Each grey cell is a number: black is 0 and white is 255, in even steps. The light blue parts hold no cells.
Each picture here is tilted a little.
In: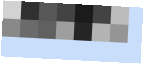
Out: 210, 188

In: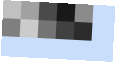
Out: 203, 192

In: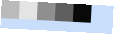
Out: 228, 186

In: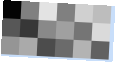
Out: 227, 218

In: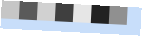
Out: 230, 209

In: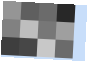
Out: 200, 190

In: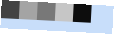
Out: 198, 164

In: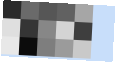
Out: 232, 223

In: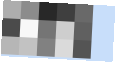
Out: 248, 218

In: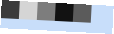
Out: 213, 125
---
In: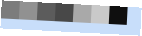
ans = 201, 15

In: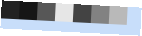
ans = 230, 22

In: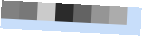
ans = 203, 43

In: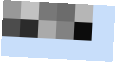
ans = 194, 12

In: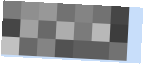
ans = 193, 61

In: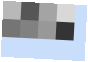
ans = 216, 52

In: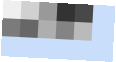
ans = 239, 51

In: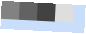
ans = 222, 66
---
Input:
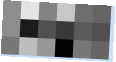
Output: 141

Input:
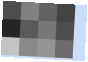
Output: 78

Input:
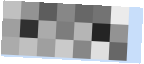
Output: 192

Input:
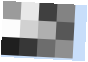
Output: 155

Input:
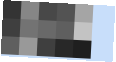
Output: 52

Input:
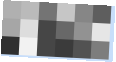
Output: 176

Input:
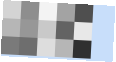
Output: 212

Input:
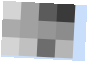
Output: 212

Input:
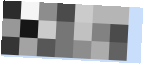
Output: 44

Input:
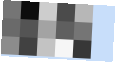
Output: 117
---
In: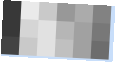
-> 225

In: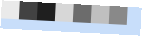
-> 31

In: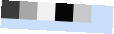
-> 241

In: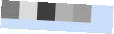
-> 61

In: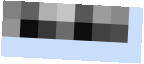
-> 56

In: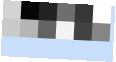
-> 99

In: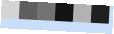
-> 114

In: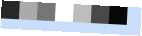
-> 118

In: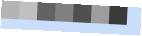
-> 99
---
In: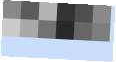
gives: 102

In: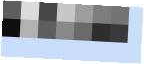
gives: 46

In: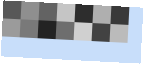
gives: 66

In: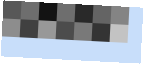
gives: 52

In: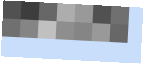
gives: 153

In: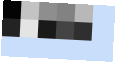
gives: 68

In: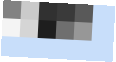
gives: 111

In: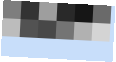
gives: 177
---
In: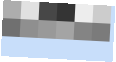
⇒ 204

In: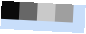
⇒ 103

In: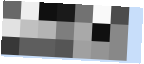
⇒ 226

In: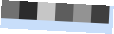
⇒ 113

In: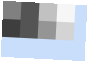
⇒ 193

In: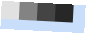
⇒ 68
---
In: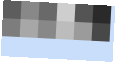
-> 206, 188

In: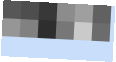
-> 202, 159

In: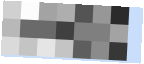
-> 252, 229

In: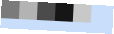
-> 200, 179

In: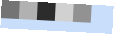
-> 209, 177

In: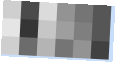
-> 229, 219

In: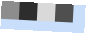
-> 217, 141

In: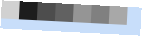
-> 209, 168

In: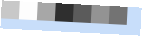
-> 253, 200
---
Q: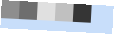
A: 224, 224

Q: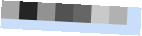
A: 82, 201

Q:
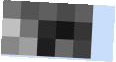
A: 41, 192

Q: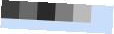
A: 42, 186

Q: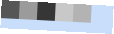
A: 54, 200

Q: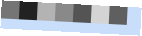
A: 137, 212

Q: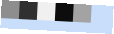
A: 240, 240

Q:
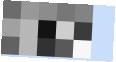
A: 19, 247

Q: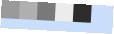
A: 121, 236
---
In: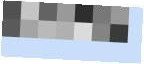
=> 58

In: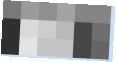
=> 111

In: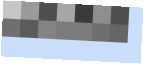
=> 102

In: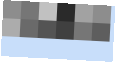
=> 94

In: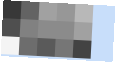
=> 161

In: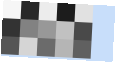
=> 73

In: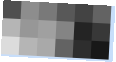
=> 56

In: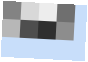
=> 141
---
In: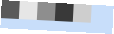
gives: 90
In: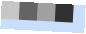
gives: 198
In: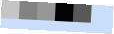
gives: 197
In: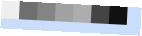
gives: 239
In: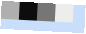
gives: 175
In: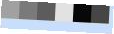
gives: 161
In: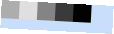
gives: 173
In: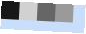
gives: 24
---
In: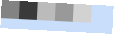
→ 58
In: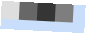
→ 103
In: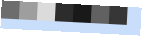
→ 158
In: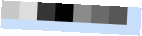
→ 221
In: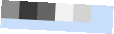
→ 58
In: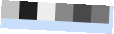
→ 32
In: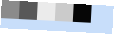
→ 88
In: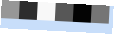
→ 45
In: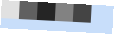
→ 96
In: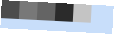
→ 120
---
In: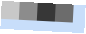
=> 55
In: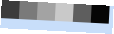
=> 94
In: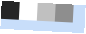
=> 192
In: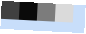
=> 124
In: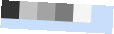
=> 123
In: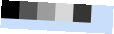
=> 216
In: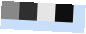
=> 229
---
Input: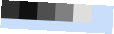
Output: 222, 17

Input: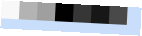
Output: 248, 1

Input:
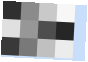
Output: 247, 38

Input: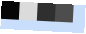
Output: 219, 6

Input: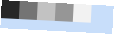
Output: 242, 39

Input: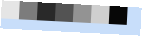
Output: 229, 7

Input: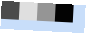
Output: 223, 3

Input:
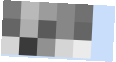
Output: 235, 58

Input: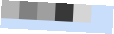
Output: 213, 56
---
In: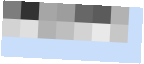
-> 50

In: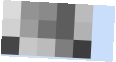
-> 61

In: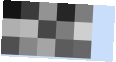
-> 20

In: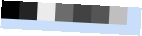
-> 2

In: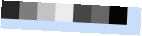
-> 5

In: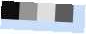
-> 15

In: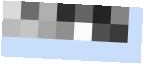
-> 36
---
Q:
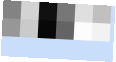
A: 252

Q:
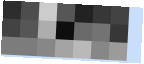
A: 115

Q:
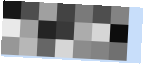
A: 214

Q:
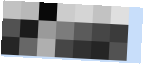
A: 70

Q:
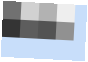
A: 83

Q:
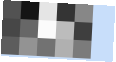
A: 188

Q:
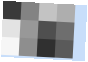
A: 79
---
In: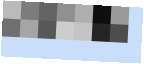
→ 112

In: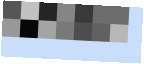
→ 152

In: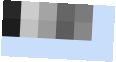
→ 29

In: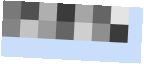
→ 132

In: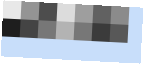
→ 30

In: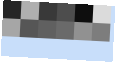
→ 166
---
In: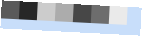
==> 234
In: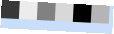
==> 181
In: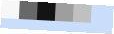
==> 192
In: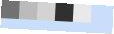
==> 233
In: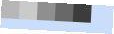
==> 60
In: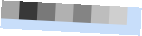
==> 207
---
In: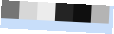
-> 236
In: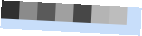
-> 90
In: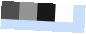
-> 24
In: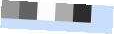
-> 252
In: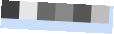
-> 106
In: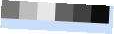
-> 231
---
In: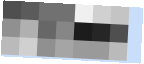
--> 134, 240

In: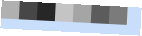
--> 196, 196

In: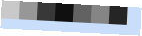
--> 16, 201

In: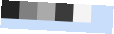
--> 170, 244

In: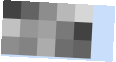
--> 161, 214

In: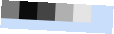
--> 68, 228

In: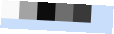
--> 13, 249
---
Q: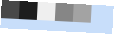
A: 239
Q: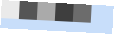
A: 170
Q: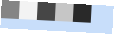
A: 70
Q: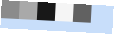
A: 24
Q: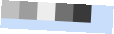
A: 237
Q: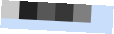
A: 87
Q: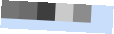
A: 62
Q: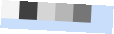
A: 213
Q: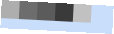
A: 91
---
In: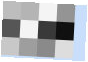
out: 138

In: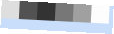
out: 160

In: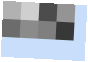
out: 127

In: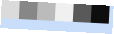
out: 89

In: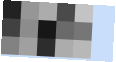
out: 172

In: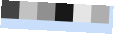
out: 229

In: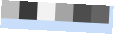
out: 77

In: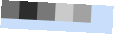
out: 202
